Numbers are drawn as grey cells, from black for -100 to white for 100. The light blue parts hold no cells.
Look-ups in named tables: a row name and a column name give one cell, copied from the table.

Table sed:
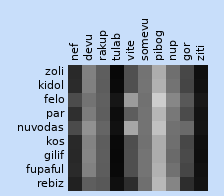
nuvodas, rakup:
-21
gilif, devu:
4
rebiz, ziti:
-85
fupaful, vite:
-38
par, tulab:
-90
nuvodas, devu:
14

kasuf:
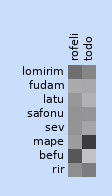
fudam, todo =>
32
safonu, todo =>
17
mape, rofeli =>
22
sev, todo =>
30
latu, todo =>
40
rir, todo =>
-3
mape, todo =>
-53
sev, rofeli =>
16
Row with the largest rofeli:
fudam

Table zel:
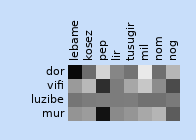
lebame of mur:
16
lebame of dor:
-94
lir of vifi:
-3
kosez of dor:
-15
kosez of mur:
22
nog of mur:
-28
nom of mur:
42
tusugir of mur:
17
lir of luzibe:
-3
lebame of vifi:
21
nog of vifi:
-41
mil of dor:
83
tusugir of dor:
-10
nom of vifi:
10
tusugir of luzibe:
-2
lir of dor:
5
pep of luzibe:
-1
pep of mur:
-86
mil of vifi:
56
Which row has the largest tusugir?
vifi

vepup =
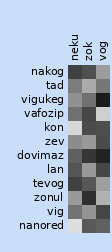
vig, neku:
-10
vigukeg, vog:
-78
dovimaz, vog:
-73
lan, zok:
20
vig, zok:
16
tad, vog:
-7
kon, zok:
-41
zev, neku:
10
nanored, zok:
-30
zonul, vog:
39
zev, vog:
-41
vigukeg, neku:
14
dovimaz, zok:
-58
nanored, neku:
73
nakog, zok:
-38
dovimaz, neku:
-25
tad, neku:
-3
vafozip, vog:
62
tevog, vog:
24

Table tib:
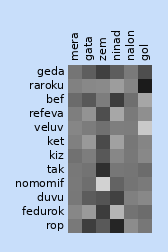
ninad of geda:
-27
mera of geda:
-8
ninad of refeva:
31
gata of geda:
-26
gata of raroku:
7
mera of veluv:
5
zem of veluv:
-12
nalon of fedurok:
-10
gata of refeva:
15
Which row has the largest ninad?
fedurok

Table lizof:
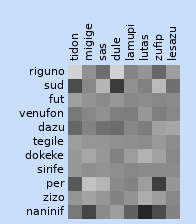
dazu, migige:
3
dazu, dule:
-16
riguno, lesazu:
24
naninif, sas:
8
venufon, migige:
6
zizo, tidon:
17
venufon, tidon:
-6
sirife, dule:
11
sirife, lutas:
8
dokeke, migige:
32
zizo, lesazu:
6
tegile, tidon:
24
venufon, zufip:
-1
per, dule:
8
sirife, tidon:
19
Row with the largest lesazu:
dazu

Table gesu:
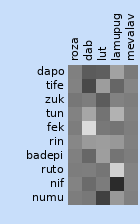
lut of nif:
-3
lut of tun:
-10
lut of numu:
-50
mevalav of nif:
3
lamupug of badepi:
-9
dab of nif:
-16
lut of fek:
-6
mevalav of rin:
0
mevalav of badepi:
-2
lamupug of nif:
-66
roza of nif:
3
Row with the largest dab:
fek

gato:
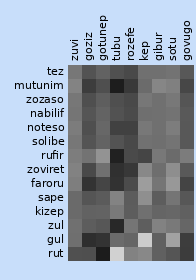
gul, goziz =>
-64
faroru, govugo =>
-47
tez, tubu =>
-37
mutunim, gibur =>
5
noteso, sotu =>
-2
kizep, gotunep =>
-22
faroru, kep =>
23
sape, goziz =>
-33
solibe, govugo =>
-31
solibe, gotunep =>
-22
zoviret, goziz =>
-43
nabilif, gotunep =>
-22
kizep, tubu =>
-5
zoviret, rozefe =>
-56
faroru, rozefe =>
-41

